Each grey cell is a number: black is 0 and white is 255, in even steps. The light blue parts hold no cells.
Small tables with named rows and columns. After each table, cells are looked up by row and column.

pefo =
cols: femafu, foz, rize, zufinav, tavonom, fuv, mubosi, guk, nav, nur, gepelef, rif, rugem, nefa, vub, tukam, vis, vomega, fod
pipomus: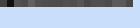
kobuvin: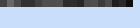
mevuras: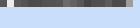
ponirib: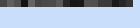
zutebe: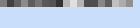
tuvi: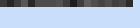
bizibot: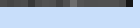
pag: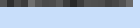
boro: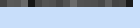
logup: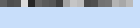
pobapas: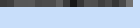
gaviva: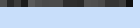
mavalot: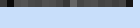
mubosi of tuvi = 76
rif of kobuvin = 39
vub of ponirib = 59
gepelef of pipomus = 78
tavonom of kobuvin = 49
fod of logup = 186
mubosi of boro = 84

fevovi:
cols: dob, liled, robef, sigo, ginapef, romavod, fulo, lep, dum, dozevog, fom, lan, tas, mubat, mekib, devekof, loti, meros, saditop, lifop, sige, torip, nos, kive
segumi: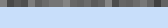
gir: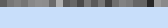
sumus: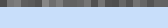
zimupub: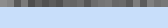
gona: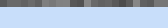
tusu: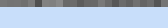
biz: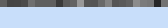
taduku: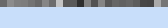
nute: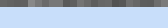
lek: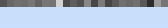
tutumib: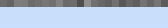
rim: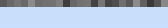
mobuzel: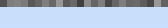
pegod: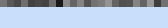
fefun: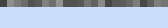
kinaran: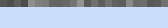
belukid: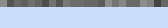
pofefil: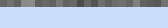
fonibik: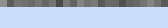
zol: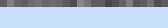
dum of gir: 176
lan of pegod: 131
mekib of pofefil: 111
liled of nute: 98
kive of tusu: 117
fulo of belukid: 77
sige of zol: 94
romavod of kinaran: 128
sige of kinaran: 109

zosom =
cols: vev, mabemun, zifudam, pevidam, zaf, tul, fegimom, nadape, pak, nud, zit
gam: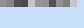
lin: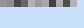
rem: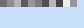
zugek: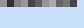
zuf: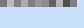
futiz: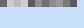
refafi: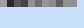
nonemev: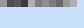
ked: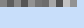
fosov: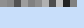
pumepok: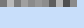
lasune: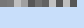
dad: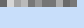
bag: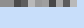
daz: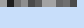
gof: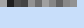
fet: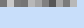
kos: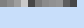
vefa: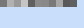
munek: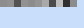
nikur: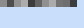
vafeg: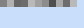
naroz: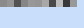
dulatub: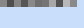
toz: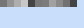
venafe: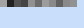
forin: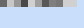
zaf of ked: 146
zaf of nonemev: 175
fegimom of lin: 167
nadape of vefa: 121
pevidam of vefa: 197
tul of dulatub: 111
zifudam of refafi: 87
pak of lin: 172
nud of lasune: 190
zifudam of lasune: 191
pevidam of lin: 104
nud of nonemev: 153
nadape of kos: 145
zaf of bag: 185
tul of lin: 154
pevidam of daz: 143
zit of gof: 146
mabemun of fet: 201
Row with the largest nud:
rem

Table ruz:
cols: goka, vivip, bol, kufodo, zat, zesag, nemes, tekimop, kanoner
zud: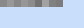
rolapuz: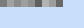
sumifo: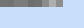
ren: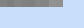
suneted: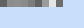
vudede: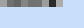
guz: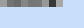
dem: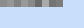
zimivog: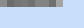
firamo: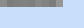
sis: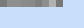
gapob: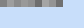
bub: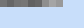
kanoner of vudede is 171
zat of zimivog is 113
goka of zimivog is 140
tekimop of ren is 146
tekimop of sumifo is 174
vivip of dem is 150
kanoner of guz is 166
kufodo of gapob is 153
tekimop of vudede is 43
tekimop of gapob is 148
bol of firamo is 128
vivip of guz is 115
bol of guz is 107
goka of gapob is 130
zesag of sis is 127
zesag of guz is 120

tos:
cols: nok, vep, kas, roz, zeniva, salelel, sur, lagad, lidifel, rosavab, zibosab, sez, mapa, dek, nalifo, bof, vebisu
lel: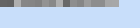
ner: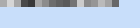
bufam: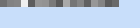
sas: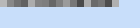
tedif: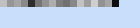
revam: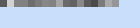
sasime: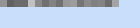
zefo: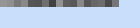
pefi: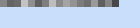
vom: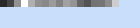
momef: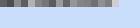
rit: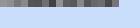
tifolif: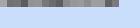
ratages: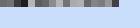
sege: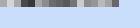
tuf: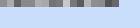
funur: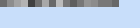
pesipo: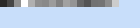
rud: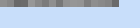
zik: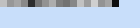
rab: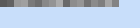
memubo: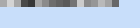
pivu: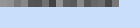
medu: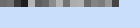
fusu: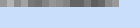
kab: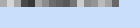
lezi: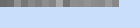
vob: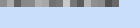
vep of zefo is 143
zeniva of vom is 175
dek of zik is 207
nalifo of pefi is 95
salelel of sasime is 137
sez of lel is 134
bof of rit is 74
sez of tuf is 92
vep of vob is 171
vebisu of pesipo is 204
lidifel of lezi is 168
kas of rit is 120
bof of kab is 163
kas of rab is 154
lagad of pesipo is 156
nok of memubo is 170
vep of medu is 114

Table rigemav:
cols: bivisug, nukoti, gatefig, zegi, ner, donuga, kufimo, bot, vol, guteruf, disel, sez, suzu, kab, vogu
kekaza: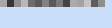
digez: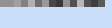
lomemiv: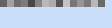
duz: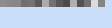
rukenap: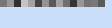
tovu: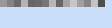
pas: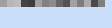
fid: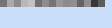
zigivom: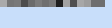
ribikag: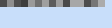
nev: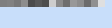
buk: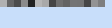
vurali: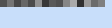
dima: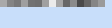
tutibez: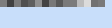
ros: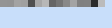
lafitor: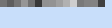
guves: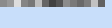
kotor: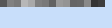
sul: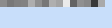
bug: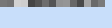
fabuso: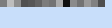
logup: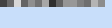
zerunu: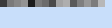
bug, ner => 69
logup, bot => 47
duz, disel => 175
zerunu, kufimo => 108
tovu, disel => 198
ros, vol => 116
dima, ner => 114
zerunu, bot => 74
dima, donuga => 111
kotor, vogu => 61
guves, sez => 105
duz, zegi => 111

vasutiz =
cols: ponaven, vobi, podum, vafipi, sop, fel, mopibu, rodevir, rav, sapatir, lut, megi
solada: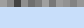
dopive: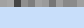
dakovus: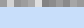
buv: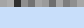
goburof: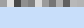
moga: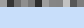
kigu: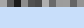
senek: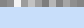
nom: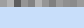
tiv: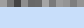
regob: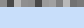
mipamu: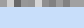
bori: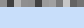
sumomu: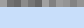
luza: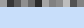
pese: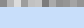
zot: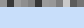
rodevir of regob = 161
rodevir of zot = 152
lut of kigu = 101
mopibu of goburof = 155
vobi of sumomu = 114
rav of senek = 131
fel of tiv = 106
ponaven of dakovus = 157
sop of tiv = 104
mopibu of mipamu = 143
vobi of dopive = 167
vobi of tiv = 118
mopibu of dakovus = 131
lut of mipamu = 161
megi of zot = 117
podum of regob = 183
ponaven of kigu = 167
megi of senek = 133
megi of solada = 151
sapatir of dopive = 137

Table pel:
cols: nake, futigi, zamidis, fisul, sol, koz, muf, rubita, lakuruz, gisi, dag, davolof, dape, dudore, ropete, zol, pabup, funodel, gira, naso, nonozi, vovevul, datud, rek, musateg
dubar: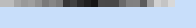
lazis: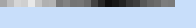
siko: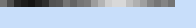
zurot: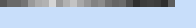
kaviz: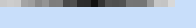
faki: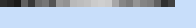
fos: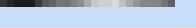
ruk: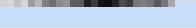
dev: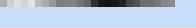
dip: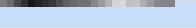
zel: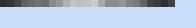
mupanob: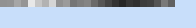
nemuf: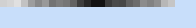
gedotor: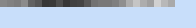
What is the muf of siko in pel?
46
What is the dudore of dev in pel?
47
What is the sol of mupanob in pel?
232
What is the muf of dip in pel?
46
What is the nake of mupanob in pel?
145
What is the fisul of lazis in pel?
207
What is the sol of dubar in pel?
159
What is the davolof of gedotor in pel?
68
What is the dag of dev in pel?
130
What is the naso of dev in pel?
82
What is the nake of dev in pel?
174
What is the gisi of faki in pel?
147
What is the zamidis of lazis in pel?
213
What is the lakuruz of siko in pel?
86
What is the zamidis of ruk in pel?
193
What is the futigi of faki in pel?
37
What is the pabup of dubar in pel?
72
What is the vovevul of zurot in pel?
65

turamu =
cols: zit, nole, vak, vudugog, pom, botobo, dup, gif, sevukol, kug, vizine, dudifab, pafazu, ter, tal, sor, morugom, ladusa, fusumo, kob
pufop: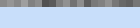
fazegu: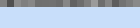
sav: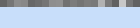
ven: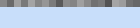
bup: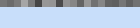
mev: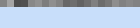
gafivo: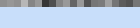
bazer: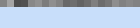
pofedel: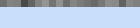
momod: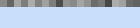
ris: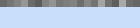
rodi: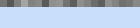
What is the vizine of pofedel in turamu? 132
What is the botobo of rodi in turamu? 136
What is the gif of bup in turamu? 149
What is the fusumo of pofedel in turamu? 135
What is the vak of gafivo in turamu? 144
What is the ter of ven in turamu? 113
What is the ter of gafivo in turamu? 118
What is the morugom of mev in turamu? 142
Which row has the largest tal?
sav

